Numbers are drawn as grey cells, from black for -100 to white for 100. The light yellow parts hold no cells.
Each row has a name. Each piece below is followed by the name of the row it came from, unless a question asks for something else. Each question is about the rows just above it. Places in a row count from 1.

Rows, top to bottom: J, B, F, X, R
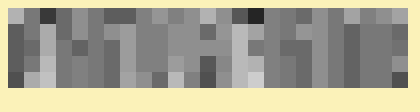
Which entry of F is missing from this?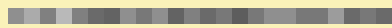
-11
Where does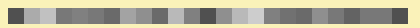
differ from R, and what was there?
18, -6
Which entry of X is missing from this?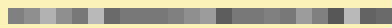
6
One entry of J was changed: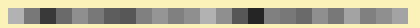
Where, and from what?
8, -27
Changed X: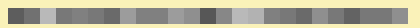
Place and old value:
2, -6
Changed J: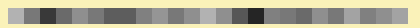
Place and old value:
11, 0

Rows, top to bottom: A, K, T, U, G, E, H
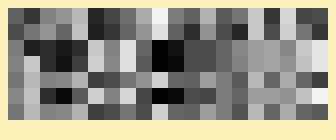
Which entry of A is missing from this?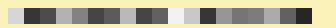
-13
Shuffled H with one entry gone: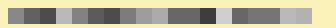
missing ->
-34

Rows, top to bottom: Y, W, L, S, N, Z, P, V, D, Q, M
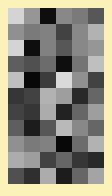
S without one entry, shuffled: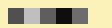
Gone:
-9
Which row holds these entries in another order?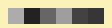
P
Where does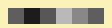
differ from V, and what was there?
6, -20
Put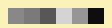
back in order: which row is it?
Y
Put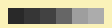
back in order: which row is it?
Q
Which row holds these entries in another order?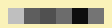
S

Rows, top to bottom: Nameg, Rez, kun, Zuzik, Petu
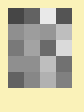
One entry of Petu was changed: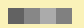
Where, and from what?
3, 39
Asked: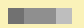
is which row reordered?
Zuzik
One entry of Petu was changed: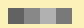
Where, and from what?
4, 0
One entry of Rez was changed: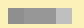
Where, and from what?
2, 23
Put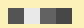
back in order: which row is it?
Nameg
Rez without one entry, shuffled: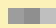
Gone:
18

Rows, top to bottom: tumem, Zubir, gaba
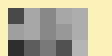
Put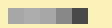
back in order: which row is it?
tumem
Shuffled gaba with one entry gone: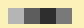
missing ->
-37
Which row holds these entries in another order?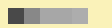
tumem
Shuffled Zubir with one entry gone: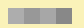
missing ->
25
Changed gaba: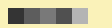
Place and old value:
1, -65

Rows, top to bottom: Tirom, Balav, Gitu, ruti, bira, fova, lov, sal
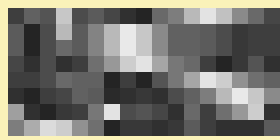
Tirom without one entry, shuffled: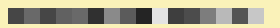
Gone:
51
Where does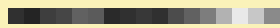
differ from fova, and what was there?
14, 45
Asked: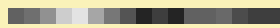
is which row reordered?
bira
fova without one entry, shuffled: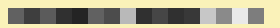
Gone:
-67
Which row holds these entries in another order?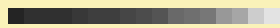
ruti

